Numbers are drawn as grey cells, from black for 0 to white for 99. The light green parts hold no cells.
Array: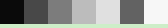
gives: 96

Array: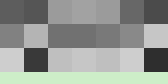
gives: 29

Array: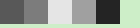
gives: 14

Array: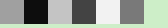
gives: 47

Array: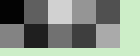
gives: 31

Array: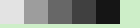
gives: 8
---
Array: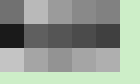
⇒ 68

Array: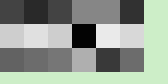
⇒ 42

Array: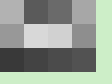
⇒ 32

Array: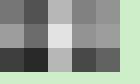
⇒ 38

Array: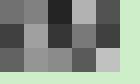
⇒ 75

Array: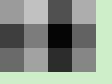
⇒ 52

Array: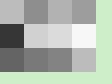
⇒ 73
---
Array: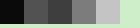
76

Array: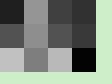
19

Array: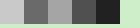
13

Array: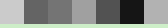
69

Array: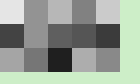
79

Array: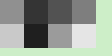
49
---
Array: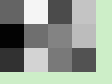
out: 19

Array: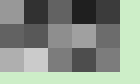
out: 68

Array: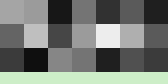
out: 23

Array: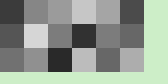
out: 44

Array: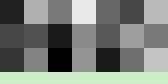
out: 20

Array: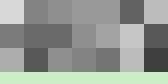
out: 67

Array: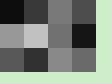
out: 34

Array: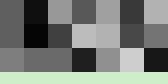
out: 49

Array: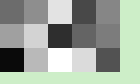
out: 4

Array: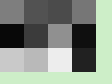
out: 78
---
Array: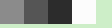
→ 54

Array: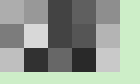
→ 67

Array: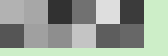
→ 69

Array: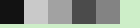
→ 7

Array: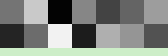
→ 45

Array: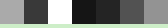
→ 66

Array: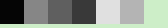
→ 2

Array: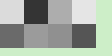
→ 85

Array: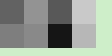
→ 38
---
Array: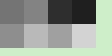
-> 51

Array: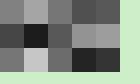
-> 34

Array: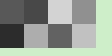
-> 28

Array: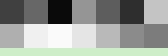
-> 36

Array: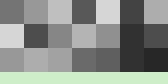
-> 56

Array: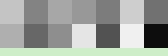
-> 48

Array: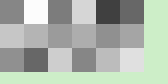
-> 67

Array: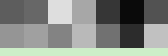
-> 21
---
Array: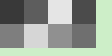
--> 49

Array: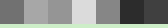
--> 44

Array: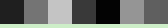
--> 12

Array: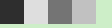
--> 18

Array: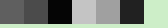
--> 37

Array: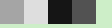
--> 64
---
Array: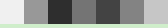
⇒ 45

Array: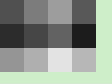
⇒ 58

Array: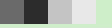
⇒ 41

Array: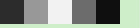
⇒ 59

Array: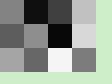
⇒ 64

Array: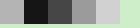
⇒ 8

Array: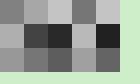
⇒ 46
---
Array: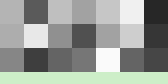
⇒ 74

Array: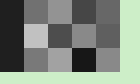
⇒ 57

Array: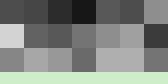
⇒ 17

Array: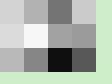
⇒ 45

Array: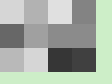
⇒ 87

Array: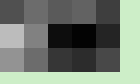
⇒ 35

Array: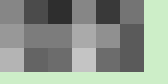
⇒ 18
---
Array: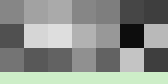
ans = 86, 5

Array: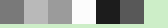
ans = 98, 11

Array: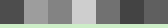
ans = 80, 26

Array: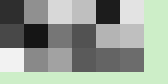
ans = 94, 8

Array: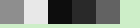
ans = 90, 5

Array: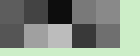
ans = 73, 5

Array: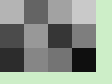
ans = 78, 6

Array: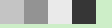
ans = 91, 21
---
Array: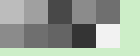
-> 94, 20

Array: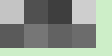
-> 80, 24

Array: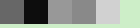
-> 81, 5

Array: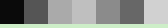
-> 81, 4

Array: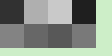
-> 78, 12

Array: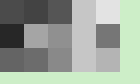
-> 88, 15

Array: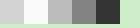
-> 97, 20

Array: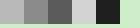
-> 82, 12

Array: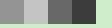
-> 76, 23
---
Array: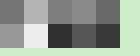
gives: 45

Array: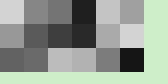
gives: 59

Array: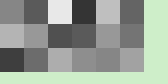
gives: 70

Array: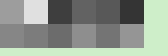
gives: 61

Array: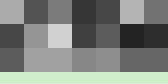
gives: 28

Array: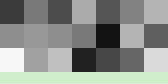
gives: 55
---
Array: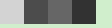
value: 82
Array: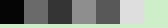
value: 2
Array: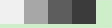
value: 93
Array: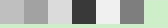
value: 74
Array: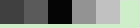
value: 25
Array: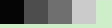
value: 2
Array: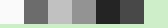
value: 97
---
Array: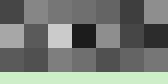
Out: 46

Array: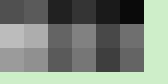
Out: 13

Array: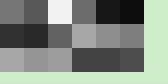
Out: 94

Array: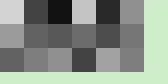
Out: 7

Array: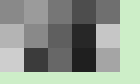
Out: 46

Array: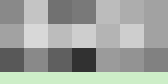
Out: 44

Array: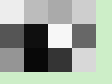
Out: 66

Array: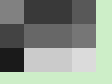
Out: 22
